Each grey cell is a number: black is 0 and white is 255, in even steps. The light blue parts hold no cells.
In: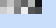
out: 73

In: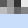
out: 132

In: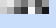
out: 21

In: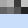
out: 33

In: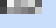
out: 201

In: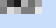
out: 232

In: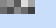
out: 63
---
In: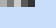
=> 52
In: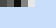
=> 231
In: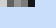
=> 21
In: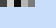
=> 123
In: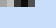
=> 81
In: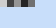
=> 112
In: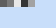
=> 162
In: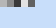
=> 97
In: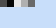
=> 105
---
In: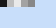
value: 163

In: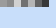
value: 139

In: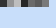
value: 106

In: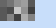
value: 116

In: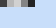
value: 132

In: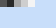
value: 168
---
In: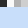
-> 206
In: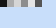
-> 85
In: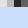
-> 97
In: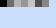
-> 135
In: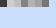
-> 118
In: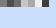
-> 62
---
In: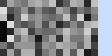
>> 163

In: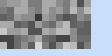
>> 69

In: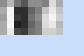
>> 232

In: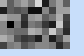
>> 122

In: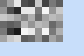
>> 201

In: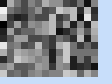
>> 102
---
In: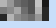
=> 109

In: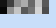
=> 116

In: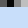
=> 6

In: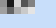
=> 174

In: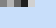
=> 100

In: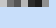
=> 44
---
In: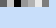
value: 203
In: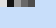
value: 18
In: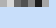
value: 216
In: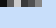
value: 94
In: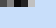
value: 131
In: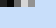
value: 5
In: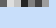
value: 222
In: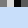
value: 220
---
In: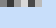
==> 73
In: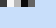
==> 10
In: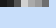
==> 154
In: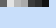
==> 46
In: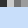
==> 116
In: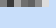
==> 141
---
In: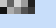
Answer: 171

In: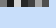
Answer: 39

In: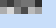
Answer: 132

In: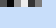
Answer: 150

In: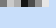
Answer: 20

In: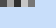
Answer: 169
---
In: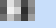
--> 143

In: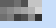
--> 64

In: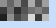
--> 73

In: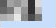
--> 230

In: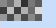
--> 165

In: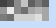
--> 208

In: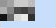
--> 219

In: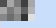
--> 135
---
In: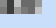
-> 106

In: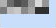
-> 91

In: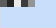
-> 60

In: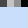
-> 5

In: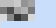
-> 148

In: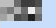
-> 61

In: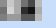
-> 114

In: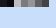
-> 123

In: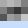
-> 128

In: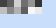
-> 111
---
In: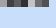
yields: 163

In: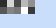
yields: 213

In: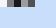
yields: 156

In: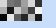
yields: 230

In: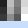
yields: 228

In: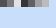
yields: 187

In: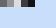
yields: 149

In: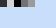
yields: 154
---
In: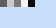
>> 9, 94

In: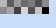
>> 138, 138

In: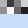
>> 209, 144

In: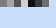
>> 109, 125

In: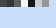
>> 151, 69

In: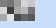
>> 200, 168

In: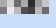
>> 198, 124

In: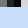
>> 214, 119

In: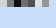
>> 151, 211
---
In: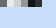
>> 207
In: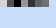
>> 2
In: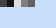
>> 222
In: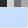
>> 112
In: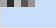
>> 194
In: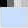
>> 221
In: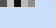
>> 18
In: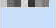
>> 82
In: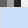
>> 37
